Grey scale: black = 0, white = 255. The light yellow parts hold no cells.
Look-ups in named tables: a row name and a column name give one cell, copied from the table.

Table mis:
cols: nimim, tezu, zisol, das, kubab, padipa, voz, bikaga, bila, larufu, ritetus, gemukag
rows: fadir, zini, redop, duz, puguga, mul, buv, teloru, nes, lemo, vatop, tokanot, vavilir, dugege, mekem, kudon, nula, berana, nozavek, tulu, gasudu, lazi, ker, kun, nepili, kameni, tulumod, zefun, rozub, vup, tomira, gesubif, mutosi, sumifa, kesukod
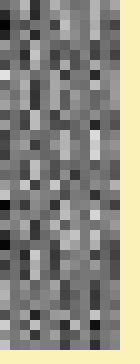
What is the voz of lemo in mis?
90
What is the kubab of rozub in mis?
123
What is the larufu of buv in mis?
169
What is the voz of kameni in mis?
108
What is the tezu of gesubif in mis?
123
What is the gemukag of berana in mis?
85
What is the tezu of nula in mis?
119
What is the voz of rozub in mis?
71
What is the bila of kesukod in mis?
127
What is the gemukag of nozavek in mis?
177
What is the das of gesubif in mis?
34
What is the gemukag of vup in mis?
127
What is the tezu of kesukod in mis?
117
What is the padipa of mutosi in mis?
107
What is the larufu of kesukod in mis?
46
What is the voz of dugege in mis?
179
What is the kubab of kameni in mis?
122
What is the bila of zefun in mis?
119
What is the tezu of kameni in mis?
100
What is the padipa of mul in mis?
61

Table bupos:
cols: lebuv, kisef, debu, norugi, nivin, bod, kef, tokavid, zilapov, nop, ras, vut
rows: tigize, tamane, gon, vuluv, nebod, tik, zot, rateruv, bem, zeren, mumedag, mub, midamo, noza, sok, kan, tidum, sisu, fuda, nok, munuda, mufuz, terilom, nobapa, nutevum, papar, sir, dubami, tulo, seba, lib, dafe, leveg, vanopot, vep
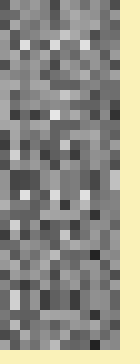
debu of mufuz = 96
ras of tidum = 123
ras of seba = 141
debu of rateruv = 125
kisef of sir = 172
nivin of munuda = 114
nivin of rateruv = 87
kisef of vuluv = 90
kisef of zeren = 90
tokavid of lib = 60
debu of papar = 135
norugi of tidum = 154
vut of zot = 77
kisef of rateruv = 132
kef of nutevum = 146
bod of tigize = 72
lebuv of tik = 150

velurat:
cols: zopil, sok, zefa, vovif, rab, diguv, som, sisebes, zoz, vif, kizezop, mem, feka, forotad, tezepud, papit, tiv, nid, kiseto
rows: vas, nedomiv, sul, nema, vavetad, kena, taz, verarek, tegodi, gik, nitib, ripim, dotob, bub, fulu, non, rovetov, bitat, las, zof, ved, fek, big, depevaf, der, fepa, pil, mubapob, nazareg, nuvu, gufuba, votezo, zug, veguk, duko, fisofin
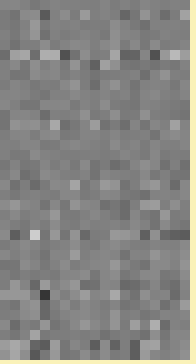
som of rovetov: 131
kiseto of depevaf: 92
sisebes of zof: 135
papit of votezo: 123
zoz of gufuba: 137
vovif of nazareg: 104
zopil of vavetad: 126
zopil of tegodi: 124
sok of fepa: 127
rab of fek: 133
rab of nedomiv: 90
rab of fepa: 116
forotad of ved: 126
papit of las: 151
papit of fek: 116
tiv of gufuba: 112

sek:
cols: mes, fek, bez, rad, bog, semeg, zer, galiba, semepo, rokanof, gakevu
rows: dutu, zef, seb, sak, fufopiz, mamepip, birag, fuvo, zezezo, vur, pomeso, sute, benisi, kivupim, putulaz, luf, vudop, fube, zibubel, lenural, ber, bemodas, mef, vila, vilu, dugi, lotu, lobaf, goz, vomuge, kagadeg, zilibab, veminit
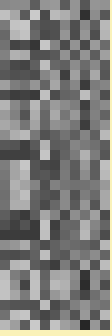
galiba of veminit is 144
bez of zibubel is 163
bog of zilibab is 70
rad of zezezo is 149
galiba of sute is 152
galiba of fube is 90
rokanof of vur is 133
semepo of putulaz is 122
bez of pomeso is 108
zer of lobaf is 170
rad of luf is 73
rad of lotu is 92
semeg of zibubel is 129
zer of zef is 174
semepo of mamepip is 148
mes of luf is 64
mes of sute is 155

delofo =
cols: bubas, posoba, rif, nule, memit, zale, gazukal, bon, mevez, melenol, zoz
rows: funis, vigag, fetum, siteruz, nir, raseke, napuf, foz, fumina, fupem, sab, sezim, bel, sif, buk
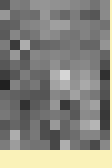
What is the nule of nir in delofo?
92
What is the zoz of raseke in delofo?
100
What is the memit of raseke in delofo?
129
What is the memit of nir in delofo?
103
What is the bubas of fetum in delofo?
95
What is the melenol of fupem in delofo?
120
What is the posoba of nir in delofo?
58
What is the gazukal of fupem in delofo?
128
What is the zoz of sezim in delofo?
56
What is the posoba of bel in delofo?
102
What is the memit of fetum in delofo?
141
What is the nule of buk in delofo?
115
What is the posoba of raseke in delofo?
151
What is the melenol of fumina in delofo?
153
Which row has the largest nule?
funis

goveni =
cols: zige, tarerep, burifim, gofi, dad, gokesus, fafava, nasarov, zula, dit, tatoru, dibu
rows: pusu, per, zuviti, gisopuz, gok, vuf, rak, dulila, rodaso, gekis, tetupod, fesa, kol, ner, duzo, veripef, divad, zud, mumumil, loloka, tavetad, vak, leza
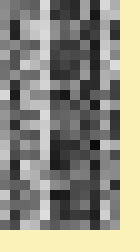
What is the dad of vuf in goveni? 214
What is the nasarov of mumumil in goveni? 74
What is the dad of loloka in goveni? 175
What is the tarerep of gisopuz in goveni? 34
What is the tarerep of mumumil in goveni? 96
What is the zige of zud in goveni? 121
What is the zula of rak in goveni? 137
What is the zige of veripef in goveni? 198
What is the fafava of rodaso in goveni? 108
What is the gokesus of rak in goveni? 54
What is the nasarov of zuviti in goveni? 144
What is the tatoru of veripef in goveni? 132
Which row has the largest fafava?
mumumil

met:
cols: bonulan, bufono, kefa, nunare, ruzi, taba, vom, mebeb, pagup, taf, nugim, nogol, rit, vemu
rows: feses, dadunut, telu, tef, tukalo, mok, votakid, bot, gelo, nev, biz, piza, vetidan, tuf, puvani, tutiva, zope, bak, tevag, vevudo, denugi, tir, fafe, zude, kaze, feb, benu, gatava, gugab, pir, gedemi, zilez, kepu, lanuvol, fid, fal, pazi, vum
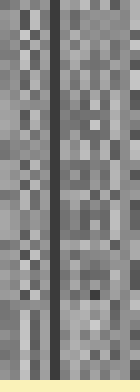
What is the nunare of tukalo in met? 173
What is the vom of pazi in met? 134
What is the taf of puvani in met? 106
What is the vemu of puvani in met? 193
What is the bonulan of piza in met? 161
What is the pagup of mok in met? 163
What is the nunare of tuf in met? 114
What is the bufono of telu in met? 155
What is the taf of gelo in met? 118
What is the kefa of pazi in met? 198
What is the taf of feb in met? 135

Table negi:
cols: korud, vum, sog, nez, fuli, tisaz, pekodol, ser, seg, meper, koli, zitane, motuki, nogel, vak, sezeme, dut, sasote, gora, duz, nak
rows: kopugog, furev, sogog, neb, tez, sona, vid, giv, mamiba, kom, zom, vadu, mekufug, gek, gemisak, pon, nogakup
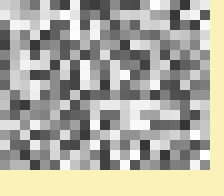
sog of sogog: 239
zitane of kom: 156
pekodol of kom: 82
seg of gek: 58
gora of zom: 113
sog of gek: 217
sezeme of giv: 214

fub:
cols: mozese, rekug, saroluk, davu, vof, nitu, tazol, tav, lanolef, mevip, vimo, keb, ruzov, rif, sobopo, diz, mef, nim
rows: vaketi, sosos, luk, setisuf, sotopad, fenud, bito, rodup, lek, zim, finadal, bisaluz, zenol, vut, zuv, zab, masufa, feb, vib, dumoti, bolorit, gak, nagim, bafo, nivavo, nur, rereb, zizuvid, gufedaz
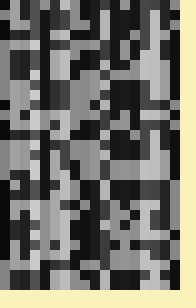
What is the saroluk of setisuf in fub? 32
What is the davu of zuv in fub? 202
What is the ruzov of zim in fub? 26
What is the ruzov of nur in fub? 148
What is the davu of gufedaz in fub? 81
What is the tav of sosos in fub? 140

